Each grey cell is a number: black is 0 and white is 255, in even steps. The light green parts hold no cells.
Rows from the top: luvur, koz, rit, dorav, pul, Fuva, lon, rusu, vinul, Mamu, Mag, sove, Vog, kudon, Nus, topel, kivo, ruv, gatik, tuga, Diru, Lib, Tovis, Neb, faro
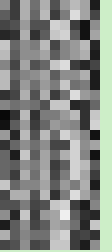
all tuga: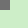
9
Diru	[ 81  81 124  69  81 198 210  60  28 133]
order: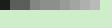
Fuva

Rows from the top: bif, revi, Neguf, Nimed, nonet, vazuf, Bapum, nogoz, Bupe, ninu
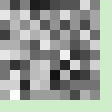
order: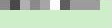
ninu
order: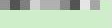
nonet
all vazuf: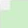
6
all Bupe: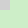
0 1 3
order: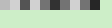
Bupe

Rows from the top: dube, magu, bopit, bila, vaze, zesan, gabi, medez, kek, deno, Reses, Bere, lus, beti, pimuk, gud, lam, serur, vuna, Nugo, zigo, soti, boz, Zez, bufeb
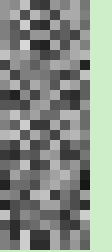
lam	[107 118 193  56  77 182 118 150  86]
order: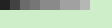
serur
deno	[ 56  34 138  66 138 170  56  44  95]

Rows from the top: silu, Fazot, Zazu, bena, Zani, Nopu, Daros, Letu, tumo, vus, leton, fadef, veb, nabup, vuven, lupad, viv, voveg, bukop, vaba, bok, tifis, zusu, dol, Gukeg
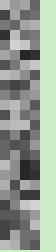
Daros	[ 80 120 175 198]
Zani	[120 210 198 131]
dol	[ 69 164 111 111]

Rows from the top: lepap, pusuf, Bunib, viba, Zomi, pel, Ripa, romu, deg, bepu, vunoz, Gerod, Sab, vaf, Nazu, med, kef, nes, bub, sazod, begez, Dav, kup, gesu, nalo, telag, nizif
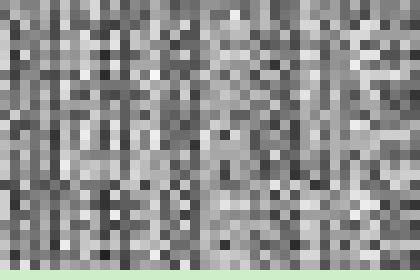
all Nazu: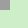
1 2 9 30 40
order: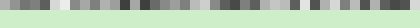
Sab
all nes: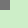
12 25 27
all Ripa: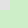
11
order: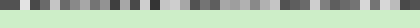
bepu
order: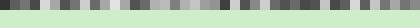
bepu
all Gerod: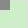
6 10 13 18 25 31 38 39

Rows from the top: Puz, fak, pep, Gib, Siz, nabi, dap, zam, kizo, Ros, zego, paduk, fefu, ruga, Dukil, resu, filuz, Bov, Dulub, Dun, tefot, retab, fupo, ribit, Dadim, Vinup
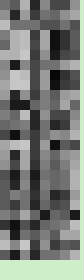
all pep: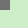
1 2 3 6
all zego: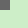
0 3 5 7
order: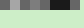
zego
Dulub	[ 91  38 135  38 125 102 113 178]

